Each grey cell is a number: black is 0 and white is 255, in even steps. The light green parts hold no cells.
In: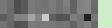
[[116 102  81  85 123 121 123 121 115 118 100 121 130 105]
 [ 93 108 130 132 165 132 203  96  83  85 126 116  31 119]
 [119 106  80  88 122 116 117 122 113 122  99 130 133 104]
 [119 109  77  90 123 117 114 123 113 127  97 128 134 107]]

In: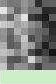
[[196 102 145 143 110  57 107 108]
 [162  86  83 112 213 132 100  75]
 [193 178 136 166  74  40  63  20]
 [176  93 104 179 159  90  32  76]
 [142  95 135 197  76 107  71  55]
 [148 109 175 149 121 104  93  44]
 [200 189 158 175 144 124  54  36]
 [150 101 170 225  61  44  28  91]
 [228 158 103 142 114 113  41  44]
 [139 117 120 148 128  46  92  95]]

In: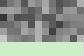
[[198 140 132 117 127 178 109 115 142 157  91 180]
 [159 117 113 164 145 175 147  65 130 137 149 112]
 [105 108 126 152  83 176 125  92  68 111 126 129]
 [ 53 129  79  84  84 118  86  89 147 134 137 137]
 [155 162 154 116  91 108 172 126  95 151 153 112]
 [ 84 119 137  87 154 135 165 115  82  97 105 175]]

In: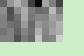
[[129 129  82 122 104 196 127 134 206]
 [116 129  98 132 111 177 134 161 174]
 [129 114 105 155 105 154 140 153 176]
 [130  84 113 170 120 135 133 162 150]
 [141  77 141 173 123 106 112 185 122]
 [101 150 178 145  64   8 164 127  67]]

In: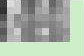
[[108 182 185 131 120 140 155 121 133 157]
 [ 90 172 205 127 121 162 202 127 139 146]
 [114 186 149 139 121 133 140 130 143 168]
 [ 82 182 138 154 130 152 152 143 165 168]
 [ 49 199 200 130 107 161 172 121 146 163]
 [ 61 219 202 120  98 140 183 103 135 175]]

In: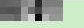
[[111 112 100 165 210  10 178 149 150]
 [ 86  81  87 157 107  69 140 143 143]
 [ 97 101 105 135 150  44 124 124 125]]

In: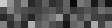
[[128  48  80  42 176  94 111  81  69  22 100 116  47 170  68 128]
 [ 41  63 119  67  39  77  97 117 152  43 114  78 108  64  65  53]
 [ 74 129  91  78  69  66  80  89  65  96  56  68  84  70 110  95]
 [201 143  88 134  41  60  95  48  59  97  10 121 103  25  81  19]]
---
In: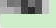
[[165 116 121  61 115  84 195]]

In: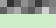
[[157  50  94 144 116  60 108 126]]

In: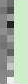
[[135 109]
 [135 157]
 [143 124]
 [114 127]
 [130 164]
 [133 136]]

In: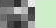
[[ 89  89  48 135 231]
 [105  86  85 131  77]]

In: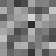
[[106 123  59  74 167 128 131 106]
 [ 93 136 161 167 212 137 179 146]
 [168 149  75  93 182 115 125  82]
 [147  80 171 177 104 127 155 198]]

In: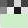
[[ 96  66 213  65]]
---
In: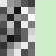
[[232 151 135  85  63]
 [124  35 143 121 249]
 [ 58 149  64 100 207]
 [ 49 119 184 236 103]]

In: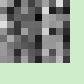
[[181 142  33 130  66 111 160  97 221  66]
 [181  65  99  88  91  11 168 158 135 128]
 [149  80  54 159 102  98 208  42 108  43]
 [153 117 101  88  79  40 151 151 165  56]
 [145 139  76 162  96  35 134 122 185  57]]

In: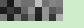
[[ 83  25 135 111 113 191 113 132 125]
 [123  33 123  63 120  32 148  55 174]]

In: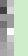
[[112 191]
 [154 154]
 [142 251]
 [162 183]]

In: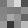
[[119 172 217  79]
 [134 168 146 101]]

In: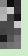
[[132  14  42]
 [182  65  21]
 [ 69  74  83]
 [103 114 120]]
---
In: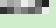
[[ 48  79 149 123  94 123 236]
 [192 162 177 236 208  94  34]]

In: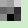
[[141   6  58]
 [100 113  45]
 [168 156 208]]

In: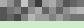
[[ 85 100  73 130 182 157 157 130 157 130 115 115]
 [ 85 115 130  85 143 170 100 143 100 143 170 182]
 [170 143 100 197 115  60 157 170 130  85 100 115]]

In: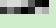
[[ 49 117  64   5  34 202 175]
 [202 217 217 188  91  20   5]]

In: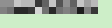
[[128 113  41  41  55 213 113  41 113 128 113  29 128  55]
 [144 144 198 185 185  55  98 198  84 144  98 198 160 185]]

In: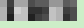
[[179  33 194 194  33  63  77 194 179  49  77]
 [179  49 209 194  49  49  63 194 179  63  77]
 [165  63 165 165  77  92  92 151 151  92 105]]

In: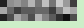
[[ 33  78 167 131  78 180 131  91  48  18  78]
 [167 104  62  91  91 104 104  62 131 192 167]
 [ 33 143 155 131 180 117 192 117 204 155  62]]
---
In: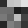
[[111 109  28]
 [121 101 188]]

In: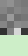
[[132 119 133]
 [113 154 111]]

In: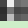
[[ 45 119  69]
 [ 51 188  91]]

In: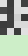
[[ 72  62 220]
 [223  66 208]]

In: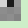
[[141 136 143]
 [137 142 131]]

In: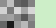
[[209 123 215]
 [157 161 134]]
